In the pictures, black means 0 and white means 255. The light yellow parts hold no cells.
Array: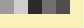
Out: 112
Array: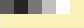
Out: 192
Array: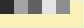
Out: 227
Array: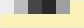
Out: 40
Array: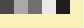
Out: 233
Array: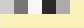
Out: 42
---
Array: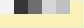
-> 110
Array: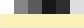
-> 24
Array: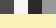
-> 245
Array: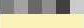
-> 142
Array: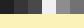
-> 240
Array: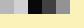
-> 8
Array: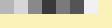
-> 122
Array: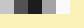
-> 28
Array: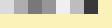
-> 239
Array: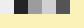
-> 156
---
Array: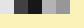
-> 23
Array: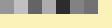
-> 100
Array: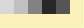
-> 130
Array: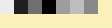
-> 111
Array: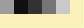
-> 50
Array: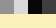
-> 7
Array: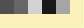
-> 210
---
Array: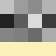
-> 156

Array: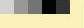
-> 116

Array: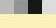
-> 147

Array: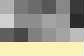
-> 87

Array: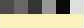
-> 151

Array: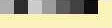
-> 92

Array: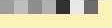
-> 49

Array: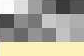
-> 111

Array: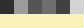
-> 110

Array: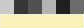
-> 179
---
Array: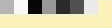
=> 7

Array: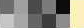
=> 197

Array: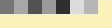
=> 82

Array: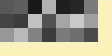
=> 130

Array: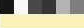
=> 248

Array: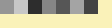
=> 45

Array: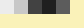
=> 236

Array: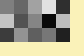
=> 60

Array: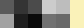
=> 162

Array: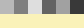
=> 127
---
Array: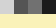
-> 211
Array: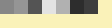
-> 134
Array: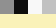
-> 144
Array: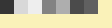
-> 53
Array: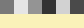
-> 121
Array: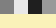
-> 127
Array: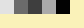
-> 226
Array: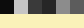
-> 12
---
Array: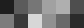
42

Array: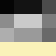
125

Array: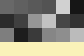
50

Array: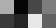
97

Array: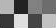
194

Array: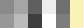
125
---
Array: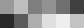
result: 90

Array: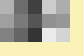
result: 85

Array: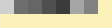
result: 102

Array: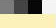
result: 123

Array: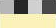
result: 182

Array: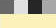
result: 167

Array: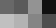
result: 90
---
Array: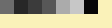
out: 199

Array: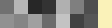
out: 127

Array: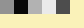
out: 234

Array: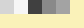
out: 137

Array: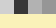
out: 178

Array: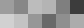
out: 127
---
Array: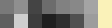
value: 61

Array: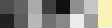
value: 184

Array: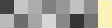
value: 165

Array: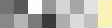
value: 122

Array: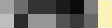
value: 150

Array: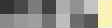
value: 159

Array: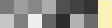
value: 239
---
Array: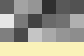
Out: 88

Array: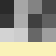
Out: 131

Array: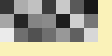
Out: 89

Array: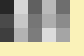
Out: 185

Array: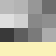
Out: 151

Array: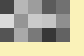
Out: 91

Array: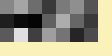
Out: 143
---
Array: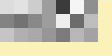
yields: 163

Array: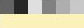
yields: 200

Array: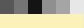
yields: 231

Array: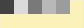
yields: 156

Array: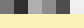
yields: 239

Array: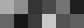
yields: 95

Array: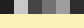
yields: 45

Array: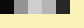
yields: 39
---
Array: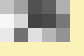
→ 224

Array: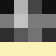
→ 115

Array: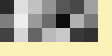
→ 100

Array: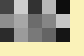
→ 121

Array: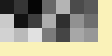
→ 225

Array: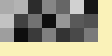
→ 58

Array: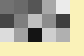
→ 20
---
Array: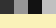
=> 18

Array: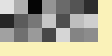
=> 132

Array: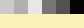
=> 82

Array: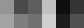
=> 29

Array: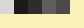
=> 94

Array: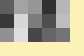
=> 102

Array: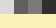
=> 122
